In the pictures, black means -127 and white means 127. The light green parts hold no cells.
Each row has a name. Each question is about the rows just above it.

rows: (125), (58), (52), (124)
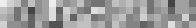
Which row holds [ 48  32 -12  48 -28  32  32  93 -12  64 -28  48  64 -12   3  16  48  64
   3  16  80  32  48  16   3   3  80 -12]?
(52)
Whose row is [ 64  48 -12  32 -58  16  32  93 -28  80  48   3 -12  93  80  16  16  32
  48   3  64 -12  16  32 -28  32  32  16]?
(58)

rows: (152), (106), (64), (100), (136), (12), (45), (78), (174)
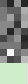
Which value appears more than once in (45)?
[-6]
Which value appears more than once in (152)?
[-89]

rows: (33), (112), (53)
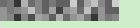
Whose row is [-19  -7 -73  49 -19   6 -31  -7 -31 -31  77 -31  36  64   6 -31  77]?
(33)
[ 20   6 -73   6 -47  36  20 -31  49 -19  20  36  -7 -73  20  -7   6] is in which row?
(53)

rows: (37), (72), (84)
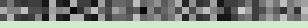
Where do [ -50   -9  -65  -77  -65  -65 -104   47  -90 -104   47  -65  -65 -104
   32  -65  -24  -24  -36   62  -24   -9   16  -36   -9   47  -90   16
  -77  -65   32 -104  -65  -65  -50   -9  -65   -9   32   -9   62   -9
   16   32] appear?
(37)
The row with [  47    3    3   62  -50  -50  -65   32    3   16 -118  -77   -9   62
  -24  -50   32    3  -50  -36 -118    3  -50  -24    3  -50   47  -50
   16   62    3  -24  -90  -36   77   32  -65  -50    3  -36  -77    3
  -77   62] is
(72)
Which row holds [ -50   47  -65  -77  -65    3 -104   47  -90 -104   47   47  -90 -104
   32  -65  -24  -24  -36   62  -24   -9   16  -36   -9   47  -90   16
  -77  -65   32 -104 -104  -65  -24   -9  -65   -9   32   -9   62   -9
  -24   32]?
(84)

